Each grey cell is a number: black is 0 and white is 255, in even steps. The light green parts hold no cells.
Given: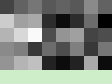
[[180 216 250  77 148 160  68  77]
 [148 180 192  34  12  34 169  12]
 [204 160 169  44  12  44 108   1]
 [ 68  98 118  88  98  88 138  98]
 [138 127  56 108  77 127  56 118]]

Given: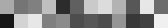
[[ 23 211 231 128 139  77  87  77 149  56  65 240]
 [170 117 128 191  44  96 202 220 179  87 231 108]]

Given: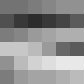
[[145 187 210 222 232 232]
 [199 199 187 154 103  91]
 [124 154 164 164 175 187]
 [124 134 154 164 175 175]
 [115 115 124 134 145 145]
 [ 80  56  44  56  68  91]]

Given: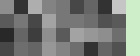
[[142  50 174 131 119  71 101  50 197]
 [ 71 110 101 151 131 110  50 101  81]
 [ 90 119  71 163 119 119 110  81  90]
 [ 40 101  61 142  90 163 151 142 110]]

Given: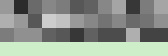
[[124 144 144  97  87  55  97  76  76 175  67  67]
 [153  43 106 135 124  87  97 135 165  55 124 165]
 [175 153  87 205 194 153 135 115 135 106 115 144]]

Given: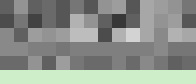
[[137  96 157 147 157 189 189  76 178 211 167 137 178 167]
 [106 106 147  96 157 118 106 106 127 106 137 118  96 106]
 [137 137 127 127 118 127 127 127 127 127 127 137 118 118]
 [ 96 147  96 106  86 118  86 147 157  86 167 157 147 118]
 [ 76 118  66 106  86 178 147  96  55  96 167 147 157  86]]

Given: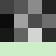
[[ 24  99 212  44]
 [ 66  87 139  34]
 [ 12 161  76 110]]

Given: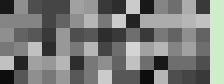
[[120 132 193  45 152 120 182  69 110 212 161 182 132 161 110]
 [193  35 161 152 182  45 120 143  99 193 110  24 110 110  78]
 [ 13  87 143 120 152  87 120 203  87  87  13 182  78  69  57]
 [132 132 132  69  99 143 182 120 203  35 172 172 172 182 193]
 [143  99  87  57 152  78  87  45  57 110  57 120  99 143  99]
 [ 24 143  78  69  69 161 152  57  45 203  24 132 110 172  57]]
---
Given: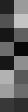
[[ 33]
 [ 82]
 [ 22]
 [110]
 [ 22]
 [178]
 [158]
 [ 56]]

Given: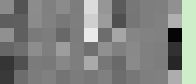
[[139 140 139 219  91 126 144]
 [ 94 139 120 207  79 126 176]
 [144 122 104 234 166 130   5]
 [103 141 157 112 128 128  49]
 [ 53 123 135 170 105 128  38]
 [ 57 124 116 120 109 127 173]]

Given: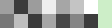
[[159 156 166 255]
 [119  58  71  60]]

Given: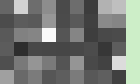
[[102 109  74  60 191]
 [ 76  89  75  64 133]
 [ 89 133  85  62  75]
 [ 92  72  70  76  93]
 [ 79 149  84  73 220]
 [160 123  94  88  64]]

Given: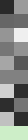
[[ 42]
 [102]
 [149]
 [118]
 [166]
 [129]
 [208]
 [ 45]
 [192]]

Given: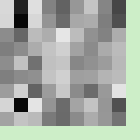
[[216 223  98 196  70]
 [214 215 107 172  79]
 [140 187 230 145 173]
 [126 172 208 139 187]
 [141 113 197 145 184]
 [127 144 208 161 187]
 [156  99 200 107 227]
 [213 228 107 195  81]
 [162 186 106 172 115]]
